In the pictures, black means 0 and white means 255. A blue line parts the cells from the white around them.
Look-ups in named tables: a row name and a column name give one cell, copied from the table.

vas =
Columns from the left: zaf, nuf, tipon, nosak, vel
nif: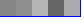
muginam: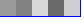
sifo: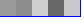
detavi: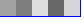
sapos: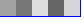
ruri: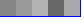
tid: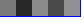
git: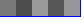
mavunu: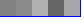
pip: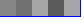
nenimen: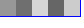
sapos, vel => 214
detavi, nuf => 126
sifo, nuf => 142
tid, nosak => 73
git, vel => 150
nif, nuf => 143
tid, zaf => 122
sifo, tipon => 207
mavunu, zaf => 130
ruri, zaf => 133
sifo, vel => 202

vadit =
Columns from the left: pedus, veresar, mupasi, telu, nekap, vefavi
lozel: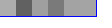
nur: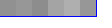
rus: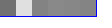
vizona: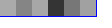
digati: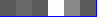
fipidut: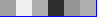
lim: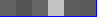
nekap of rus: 135
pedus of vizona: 170
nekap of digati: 136
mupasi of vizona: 167
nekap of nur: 175
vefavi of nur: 151
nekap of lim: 93
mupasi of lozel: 159
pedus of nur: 145
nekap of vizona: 119
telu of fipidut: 46
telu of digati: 254
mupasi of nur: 141
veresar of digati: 105
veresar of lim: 85
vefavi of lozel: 164
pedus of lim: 99
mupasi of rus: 131
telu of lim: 194
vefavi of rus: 132

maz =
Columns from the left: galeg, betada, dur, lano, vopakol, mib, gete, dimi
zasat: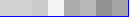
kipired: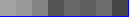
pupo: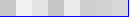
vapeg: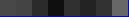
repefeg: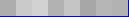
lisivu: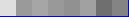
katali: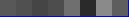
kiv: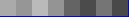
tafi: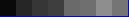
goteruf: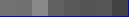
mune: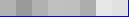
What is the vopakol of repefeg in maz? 197
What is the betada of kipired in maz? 153
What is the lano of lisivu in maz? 153
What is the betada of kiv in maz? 150
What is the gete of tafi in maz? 142
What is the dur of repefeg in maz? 210
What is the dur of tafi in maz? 54
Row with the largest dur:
pupo

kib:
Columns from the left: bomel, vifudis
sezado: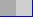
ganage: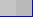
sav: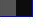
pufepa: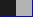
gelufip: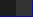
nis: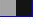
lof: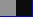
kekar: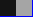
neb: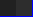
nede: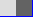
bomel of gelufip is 29
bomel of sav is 84
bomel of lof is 147
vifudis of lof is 12
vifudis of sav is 12
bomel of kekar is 20
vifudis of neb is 45
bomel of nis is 164
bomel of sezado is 171
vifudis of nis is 20
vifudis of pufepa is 179
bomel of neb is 33
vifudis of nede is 99
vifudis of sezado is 207
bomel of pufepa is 28
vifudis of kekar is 165
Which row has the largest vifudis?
sezado

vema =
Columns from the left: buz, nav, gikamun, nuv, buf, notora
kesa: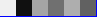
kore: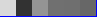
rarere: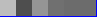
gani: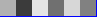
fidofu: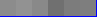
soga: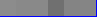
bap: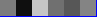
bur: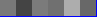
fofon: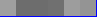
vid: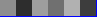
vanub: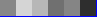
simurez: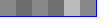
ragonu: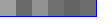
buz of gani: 177
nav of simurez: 108
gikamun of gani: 228
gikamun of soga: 137
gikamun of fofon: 109
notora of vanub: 46
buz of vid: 142
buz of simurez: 135
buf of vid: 177
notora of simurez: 135
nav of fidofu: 146
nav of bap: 15
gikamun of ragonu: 146
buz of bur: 121
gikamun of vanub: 183
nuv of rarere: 112
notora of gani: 129
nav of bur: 68
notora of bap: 132
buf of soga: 132
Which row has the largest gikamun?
gani

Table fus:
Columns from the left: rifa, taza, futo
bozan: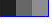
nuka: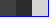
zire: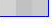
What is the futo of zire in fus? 201
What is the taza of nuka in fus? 44
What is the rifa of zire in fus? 210
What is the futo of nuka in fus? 212
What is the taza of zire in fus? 192
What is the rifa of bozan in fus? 32
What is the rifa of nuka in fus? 64
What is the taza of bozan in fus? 103
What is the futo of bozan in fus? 142

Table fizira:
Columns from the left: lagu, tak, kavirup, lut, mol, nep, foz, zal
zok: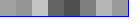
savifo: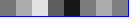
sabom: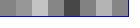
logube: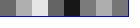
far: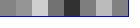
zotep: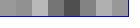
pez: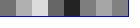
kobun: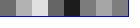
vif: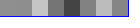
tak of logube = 175
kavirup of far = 207
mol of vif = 68
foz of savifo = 172
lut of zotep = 117
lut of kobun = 101
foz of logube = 174
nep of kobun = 124
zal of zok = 153
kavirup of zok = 196
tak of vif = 142
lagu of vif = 143
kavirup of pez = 220
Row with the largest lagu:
zok

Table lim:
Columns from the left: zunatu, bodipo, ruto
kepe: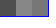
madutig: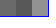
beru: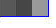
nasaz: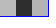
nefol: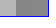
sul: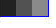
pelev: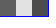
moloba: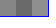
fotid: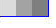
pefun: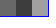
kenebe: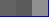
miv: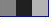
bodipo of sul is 82
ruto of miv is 179
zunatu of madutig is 105
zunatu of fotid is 219
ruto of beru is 153
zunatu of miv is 131
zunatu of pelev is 95
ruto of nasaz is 180
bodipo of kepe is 135
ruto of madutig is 146
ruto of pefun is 160
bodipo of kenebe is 91
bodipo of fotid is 163
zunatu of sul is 34
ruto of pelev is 76
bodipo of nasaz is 46
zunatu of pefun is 104
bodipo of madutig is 88
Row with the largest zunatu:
fotid

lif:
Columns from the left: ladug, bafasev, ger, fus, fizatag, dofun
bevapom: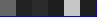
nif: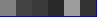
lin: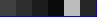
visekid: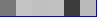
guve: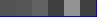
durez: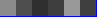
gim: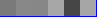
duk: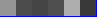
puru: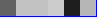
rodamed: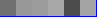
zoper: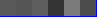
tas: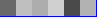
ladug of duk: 149
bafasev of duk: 76
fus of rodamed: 168
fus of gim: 167
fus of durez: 62
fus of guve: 63
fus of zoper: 52
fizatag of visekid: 60
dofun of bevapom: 31
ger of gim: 135
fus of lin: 10
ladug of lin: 64
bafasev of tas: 191
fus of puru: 204
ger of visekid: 192
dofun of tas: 178
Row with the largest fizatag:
bevapom

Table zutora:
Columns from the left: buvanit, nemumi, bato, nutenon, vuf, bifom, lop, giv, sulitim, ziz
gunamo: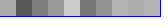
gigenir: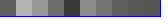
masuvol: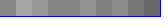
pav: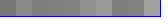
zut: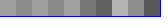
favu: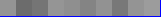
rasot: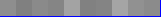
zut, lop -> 96
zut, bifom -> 119
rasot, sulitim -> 145
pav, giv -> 125
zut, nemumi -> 140
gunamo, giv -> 180
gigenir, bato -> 151
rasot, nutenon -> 133
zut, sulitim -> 142
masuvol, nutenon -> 132
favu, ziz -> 156
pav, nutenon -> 128
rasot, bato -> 138
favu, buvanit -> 148
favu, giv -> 120
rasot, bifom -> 129
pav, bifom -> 143
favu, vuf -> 143
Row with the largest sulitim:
gunamo

